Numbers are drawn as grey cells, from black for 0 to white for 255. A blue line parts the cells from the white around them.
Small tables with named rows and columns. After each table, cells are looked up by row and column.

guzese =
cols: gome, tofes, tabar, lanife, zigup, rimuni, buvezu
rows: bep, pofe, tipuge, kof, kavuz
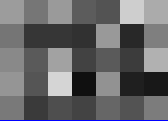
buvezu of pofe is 127
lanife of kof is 16
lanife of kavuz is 67
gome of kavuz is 121
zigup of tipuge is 90
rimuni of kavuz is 83
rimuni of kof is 31
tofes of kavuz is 58

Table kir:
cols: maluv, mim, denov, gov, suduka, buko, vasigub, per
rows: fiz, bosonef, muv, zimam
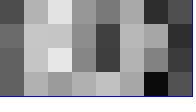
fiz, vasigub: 45
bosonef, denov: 197
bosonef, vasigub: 166
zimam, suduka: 193
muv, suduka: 62
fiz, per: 79
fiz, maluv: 77
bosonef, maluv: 107
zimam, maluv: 97
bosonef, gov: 141
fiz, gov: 151
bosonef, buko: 184
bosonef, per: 46
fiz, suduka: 121
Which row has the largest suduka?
zimam

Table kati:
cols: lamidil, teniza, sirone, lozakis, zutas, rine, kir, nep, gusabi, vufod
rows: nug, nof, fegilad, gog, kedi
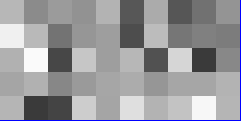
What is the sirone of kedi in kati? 68
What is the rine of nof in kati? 77
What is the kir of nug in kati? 171
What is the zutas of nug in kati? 179
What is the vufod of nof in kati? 124
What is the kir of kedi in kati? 179
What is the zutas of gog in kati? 166
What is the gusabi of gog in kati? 166

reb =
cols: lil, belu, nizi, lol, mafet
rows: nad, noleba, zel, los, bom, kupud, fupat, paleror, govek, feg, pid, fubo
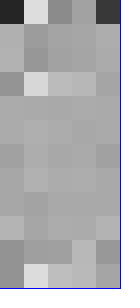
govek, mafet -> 169
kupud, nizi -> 172
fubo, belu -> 220
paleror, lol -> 173
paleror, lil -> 167
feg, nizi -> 172
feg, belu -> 166
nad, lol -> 162
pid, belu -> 159
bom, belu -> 170
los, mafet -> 165
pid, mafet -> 152
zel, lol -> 165
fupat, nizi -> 168
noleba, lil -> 176
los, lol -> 183
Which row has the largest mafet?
feg

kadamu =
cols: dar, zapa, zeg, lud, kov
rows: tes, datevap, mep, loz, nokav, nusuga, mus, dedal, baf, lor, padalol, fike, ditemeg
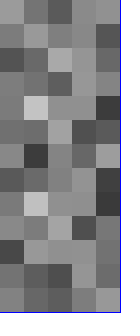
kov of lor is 119
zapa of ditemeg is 103
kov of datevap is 85
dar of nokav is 123
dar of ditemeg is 130
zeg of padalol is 144
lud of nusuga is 80
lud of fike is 149
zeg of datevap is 127
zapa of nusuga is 109
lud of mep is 149
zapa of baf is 192
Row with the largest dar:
tes

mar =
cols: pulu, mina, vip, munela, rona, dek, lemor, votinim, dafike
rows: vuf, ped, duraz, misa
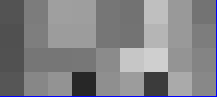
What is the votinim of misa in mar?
170
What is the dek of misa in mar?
156
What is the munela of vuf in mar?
158
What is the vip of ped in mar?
156
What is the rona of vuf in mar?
118
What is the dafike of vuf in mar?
115
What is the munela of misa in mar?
39
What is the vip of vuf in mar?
159
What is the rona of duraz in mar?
139
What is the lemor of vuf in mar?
191
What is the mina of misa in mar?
135

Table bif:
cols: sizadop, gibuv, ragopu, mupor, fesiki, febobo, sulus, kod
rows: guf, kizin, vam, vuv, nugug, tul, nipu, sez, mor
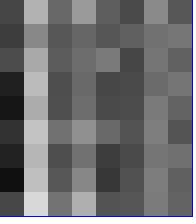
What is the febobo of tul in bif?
82
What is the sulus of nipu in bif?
117
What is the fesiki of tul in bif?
106
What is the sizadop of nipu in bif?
33
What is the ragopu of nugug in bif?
80
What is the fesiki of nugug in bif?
75
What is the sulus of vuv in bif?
107
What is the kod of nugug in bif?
98
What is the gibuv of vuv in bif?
186

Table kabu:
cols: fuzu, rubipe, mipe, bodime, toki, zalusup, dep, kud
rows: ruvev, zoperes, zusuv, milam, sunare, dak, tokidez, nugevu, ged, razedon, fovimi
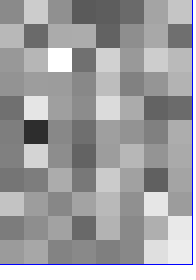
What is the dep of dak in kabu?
128
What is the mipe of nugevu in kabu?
172
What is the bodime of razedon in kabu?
105
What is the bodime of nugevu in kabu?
120
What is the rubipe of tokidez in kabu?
212
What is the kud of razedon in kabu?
233
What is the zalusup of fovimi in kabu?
136
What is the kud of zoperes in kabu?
111
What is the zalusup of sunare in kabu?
171
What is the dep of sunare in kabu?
99
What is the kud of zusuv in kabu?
186
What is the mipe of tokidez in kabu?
141
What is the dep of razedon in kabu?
175
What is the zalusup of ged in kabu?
144
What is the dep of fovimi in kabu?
223
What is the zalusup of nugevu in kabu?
161
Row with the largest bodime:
zoperes

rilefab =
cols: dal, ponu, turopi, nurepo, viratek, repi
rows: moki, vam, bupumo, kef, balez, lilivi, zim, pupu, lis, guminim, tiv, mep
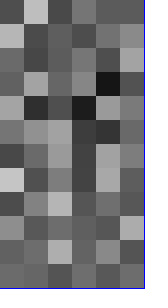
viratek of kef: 21
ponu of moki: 190
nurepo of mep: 110
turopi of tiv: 174
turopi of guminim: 109
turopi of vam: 94
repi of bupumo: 163
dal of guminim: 142
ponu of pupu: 80
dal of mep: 107
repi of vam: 138
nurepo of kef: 134
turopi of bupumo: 92
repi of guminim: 172
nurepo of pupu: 67
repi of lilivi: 105
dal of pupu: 197

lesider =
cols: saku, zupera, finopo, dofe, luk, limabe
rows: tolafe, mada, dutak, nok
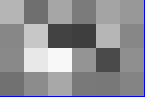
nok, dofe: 121
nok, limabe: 132
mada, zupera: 199
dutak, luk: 74
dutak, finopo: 248
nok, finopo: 168
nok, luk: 120
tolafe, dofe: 123
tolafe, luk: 164
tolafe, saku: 181
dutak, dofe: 148
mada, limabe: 135
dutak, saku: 137
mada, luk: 182
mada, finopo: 66
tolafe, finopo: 166
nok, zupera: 140
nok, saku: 113

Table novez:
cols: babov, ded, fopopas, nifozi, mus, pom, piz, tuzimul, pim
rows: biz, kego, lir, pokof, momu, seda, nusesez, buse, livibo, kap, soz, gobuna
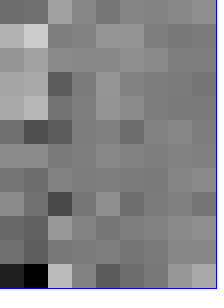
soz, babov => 111
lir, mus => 136
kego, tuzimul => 120
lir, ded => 162
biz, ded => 111
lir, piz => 137
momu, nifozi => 127
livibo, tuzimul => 128
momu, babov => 168
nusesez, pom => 130
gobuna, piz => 120
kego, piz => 127
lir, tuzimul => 127
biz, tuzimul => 136
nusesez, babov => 140
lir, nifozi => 136
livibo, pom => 110

